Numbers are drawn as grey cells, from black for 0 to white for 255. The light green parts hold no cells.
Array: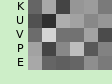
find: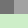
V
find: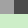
V
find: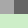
E
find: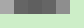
E

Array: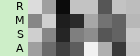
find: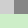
S
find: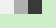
A
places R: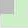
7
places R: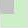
3 4 6

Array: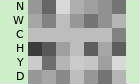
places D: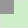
0 4
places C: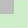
0 1 2 3 4 5
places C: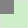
6
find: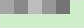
D
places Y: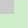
0 3
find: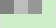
W

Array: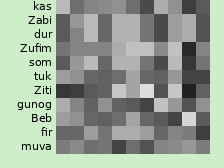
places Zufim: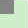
1 2 3 10
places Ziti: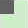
3 10

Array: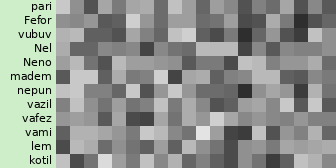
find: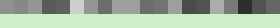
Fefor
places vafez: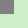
16 18 19
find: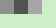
pari
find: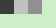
vubuv

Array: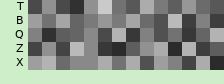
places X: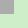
5 7 12
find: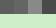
Q
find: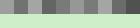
B

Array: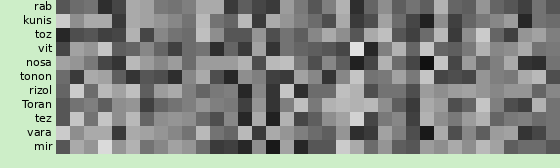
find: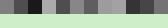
vara
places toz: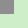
11 20 29

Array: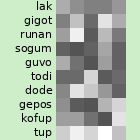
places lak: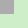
0
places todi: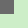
0 1 4
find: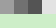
kofup
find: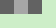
sogum
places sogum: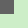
0 2 4

